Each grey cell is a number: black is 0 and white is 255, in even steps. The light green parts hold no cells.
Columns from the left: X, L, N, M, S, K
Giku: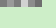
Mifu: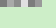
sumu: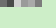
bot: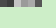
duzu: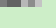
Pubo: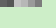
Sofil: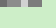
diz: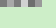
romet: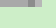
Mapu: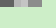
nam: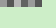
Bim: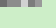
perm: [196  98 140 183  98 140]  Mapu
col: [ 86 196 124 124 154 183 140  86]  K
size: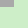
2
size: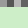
4
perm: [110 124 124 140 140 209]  Sofil
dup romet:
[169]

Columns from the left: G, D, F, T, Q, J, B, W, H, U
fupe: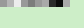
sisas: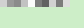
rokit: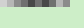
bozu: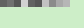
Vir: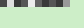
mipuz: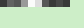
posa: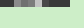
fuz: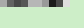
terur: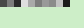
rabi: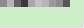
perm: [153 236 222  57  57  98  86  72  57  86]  Vir
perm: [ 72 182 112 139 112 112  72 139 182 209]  rokit
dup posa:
[57]
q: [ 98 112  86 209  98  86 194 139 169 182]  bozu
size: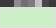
8

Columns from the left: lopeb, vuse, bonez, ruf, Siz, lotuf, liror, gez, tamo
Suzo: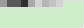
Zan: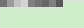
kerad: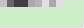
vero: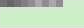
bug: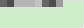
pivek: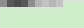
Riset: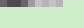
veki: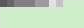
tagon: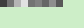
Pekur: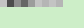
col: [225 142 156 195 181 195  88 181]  tamo
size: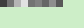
9
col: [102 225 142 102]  liror
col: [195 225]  gez
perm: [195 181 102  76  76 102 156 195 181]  Riset
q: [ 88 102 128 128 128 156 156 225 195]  veki

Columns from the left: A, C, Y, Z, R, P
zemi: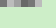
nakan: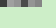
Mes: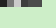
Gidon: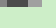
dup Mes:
[75]
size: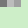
3
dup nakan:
[148]
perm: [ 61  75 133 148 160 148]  nakan
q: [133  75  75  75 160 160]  Gidon

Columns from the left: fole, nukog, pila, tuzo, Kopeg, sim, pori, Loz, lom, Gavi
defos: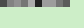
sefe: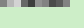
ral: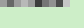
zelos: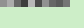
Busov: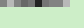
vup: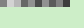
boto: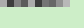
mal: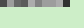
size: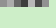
7
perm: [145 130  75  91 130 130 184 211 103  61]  sefe
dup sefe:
[130]
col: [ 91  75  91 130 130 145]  lom
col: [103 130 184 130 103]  pila
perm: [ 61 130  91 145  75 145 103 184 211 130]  vup

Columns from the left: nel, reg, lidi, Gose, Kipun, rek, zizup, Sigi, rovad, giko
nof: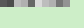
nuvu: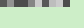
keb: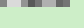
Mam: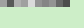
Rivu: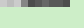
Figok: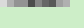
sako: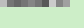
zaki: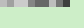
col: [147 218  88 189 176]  reg
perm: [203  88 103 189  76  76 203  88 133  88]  Rivu
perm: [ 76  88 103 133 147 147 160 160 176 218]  Mam
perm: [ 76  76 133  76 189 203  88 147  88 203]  nuvu
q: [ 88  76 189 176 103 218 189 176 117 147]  nof

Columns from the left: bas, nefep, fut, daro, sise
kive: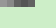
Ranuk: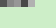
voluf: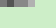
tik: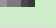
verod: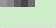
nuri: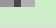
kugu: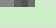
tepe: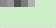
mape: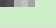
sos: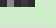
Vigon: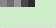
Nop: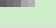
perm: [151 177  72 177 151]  nuri
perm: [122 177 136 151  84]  tepe
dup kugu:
[136]
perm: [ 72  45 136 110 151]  Vigon
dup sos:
[45]

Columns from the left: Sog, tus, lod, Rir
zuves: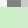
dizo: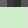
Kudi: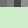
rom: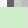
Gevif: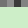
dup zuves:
[130]
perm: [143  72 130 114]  Kudi
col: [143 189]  Rir

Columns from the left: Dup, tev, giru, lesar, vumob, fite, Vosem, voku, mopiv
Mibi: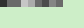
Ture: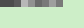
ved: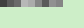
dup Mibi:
[106]
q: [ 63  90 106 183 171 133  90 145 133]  ved

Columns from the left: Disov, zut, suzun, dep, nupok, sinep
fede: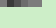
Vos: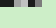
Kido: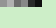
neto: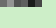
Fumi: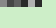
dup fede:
[124]
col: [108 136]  Disov
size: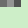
3
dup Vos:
[27]

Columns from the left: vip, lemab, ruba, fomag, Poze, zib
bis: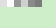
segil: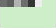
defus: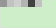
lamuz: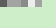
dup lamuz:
[163]
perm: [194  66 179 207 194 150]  defus
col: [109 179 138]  fomag
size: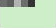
5
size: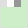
3

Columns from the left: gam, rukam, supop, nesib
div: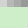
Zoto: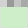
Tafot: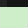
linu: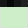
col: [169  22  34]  nesib
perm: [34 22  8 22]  linu
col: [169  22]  nesib
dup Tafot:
[22]
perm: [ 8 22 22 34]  linu
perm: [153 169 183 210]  div
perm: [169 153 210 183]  div

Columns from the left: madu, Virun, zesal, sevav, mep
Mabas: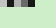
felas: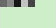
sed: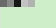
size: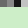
4
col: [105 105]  madu
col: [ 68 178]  mep
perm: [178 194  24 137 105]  sed
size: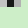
3
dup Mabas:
[24]
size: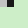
2

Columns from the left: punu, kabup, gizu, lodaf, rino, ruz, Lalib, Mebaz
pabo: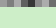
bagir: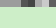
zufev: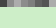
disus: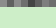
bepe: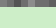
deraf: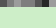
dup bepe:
[110]
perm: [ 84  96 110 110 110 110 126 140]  bepe
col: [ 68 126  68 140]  rino
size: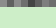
8
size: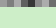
8
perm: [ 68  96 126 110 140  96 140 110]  disus

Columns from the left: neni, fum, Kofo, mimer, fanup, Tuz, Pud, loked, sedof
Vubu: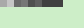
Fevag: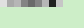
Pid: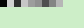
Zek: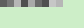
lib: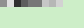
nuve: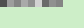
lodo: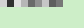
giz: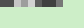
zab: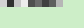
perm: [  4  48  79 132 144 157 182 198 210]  Pid
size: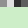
4
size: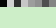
8
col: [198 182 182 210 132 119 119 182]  sedof
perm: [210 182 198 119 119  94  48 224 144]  lib
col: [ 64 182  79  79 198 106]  Pud
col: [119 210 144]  Tuz

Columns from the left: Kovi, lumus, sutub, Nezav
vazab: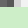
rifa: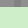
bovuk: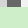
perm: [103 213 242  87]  vazab
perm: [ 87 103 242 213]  vazab
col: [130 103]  sutub
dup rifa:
[143]
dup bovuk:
[103]
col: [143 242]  Nezav

